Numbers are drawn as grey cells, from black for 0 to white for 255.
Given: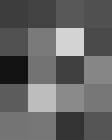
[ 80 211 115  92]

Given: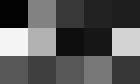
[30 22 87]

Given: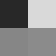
[217 134]

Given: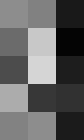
[ 25 200  76]

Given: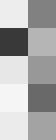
[129  57]

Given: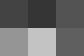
[ 83 195]

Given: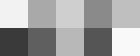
[191  85]
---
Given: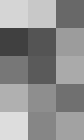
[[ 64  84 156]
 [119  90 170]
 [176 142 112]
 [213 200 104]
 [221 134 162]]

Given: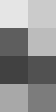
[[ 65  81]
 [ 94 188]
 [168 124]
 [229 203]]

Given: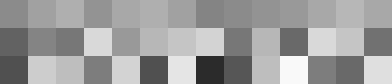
[[ 80 205 190 125 211  80 229  43  86 190 249 125 105 223]
 [ 98 132 119 217 153 183 197 211 119 183 105 217 197 113]
 [139 161 175 147 168 175 161 132 139 147 153 168 183 168]]

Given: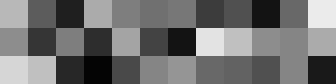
[[141  53 126  45 164  67  19 227 192 141 133 171]
 [184  92  31 171 126 112 119  60  80  19 104 235]
 [214 192  39   4  73 133 149 104  98  80 133  25]]

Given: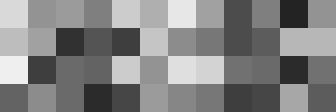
[[ 99 140 106  43  70 155 134 119  62  70 167  92]
 [189 161  49  84  62 197 140 119  76  92 183 183]
 [217 147 155 127 204 175 231 161  76 127  35 147]
 [239  62 106  99 204 147 223 211 113 106  43 113]]

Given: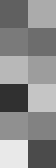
[[ 48 197]
 [ 96 171]
 [122 109]
 [144 130]
 [184 157]
 [233  75]]

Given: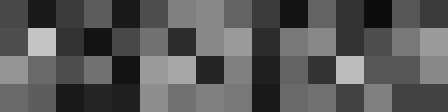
[[ 72  25  59  93  25  78 128 136  99  59  19  99  51  12  86  59]
 [ 78 196  51  19  72 113  44 136 155  44 120 136  51  78 120 155]
 [105  93  25  37  31 142 113 128 120  25 105 113  66 128  66  66]
 [149 105  78 113  19 155 167  37 128  31  99  51 188  86  86 136]]

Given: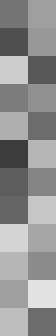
[[ 60 182]
 [ 79 152]
 [ 93 132]
 [101 198]
 [116 159]
 [124 145]
 [159 226]
 [174 108]
 [182 139]
 [190 108]
 [204  87]
 [212 166]]
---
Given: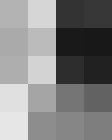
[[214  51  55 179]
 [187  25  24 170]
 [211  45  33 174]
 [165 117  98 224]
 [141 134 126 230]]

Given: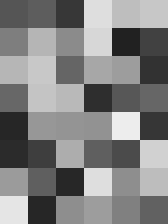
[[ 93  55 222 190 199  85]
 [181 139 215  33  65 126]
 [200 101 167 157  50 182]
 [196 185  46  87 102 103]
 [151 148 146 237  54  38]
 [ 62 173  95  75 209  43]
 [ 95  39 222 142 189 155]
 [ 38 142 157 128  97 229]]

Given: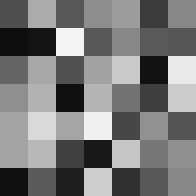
[[171  88 142 156  60 135  79]
 [ 20 243  88 135  90  86  14]
 [167  81 162 201  18 234 101]
 [178  16 180 114  63 203 143]
 [217 165 240  71 145  84 164]
 [184  65  24 198 118 143 164]
 [ 91  30 206  48  89 136  16]]

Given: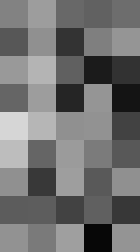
[[157 104  97 109 130]
 [144  51 127 149  87]
 [180  96  27  50 153]
 [157  37 149  20 101]
 [182 144 146  66 214]
 [101 155 123  88 189]
 [ 56 158  89 144 144]
 [ 93  66  96  55  92]
 [122 159   7 148 146]]

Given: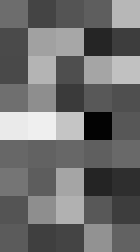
[[ 68  84  94 183 109]
 [161 167  37  61  74]
 [180  78 165 193  73]
 [142  58  88  79 111]
 [239 197   3  87 234]
 [ 98 103  95 105 103]
 [ 93 165  36  46 117]
 [142 177  88  61  84]
 [ 63  68 146  98  91]]

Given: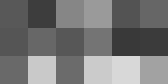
[[ 61 134 154  83 102  88]
 [103  87 116  57  59  85]
 [201 107 203 216 162 105]]

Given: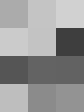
[[196 209 171]
 [195  62 203]
 [ 99  98  85]
 [139 147 190]]

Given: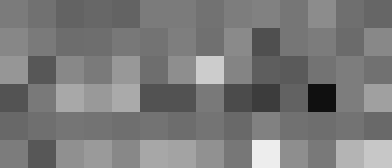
[[113  99 103  99 123 123 114 125 129 118 140 111 102 123]
 [122 109 110 120 115 126 112 138  79 118 124 107 136 135]
 [ 87 136 122 152 110 142 204 132  94  90 115 125 113 150]
 [121 168 153 170  82  82 121  75  60  98  16 125 160  83]
 [111 117 115 111 115 109 116 105 129 113 110 115 105 104]
 [ 87 144 154 136 167 163 145 119 237 142 121 180 199 124]]

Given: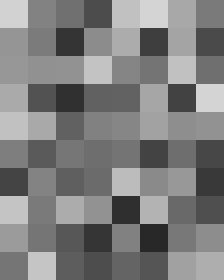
[[130 112  76 193 212 168 122 210]
 [123  52 140 172  62 164  74 149]
 [145 146 195 133 116 193 111 151]
 [ 82  48  97  98 166  66 212 170]
 [169  97 129 134 162 142 146 193]
 [ 90 118 110 116  67 110  71 126]
 [131  95 107 188 138 152  57  68]
 [122 172 146  47 179 105  79 196]
 [117  87  53 129  40 120 141 155]
 [197  93  77 100  85 161 174 117]]
